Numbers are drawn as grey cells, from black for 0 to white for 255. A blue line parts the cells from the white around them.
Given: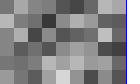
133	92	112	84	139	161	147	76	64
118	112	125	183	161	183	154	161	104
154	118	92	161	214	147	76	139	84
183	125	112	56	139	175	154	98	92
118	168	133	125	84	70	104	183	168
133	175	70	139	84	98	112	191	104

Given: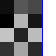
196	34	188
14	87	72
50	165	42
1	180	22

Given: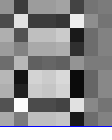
183	19	211	203	217	11	102	136
175	33	203	197	211	11	102	136
148	60	156	156	163	67	116	123
175	82	191	191	203	25	109	130
169	123	191	191	197	25	109	130
156	130	169	169	175	47	109	130
109	183	96	102	96	148	123	123
75	225	60	60	53	237	142	116
82	252	75	75	67	225	136	116

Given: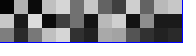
199	26	221	11	63	113	19	185	207	19	141	26	26
126	42	120	192	214	49	34	169	163	84	49	34	42
5	177	11	192	214	113	199	99	63	207	99	185	199

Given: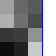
13	33	202
55	61	146
161	104	90
175	112	76

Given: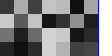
36	16	43	209	179	64	70
115	30	107	209	201	22	43
201	91	195	22	50	144	30
56	173	64	195	187	16	165

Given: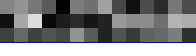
65	104	65	83	71	147	91	35	83	57	98	104	125	49
132	147	119	91	3	125	112	160	71	17	77	43	119	77
17	166	220	11	29	43	23	35	154	140	140	112	180	172

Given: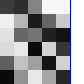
61	46	131	246	246
224	102	117	33	19
11	146	231	166	39
239	181	27	102	201
95	193	159	19	209
217	231	11	209	54

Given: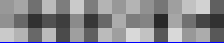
145	104	49	81	62	139	55	104	172	125	132	41	166	112	69	49
152	166	112	187	125	202	125	180	152	180	145	118	159	194	210	96
202	180	104	187	75	159	96	187	159	217	194	88	217	152	172	88
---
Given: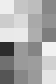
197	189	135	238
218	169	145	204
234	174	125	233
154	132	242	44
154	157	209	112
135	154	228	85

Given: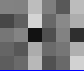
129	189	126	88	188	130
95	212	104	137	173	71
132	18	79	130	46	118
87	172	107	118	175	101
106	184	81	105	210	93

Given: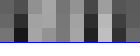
79	145	166	117	147	71	158	85	91	97
46	162	165	120	162	45	184	63	92	103
23	165	147	121	165	33	191	49	105	117

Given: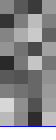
88	58	154	135
126	188	127	52
173	202	98	132
114	73	161	148
120	197	117	41
83	103	145	89
114	103	154	127
143	81	160	215
136	44	191	186

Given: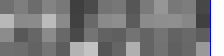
126	108	131	120	63	75	115	119	86	122	150	120	125	71	112
138	139	187	138	65	105	138	142	92	139	142	143	135	64	184
88	102	139	104	73	116	98	95	115	100	116	99	105	93	140
109	99	117	93	179	195	85	101	175	100	114	96	104	153	111

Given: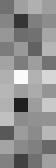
160	176	158	113
53	127	140	133
109	113	166	150
153	98	181	124
125	158	114	163
250	178	213	176
158	171	148	182
31	157	201	177
140	145	146	192
156	139	183	88
138	128	104	164
65	112	160	129
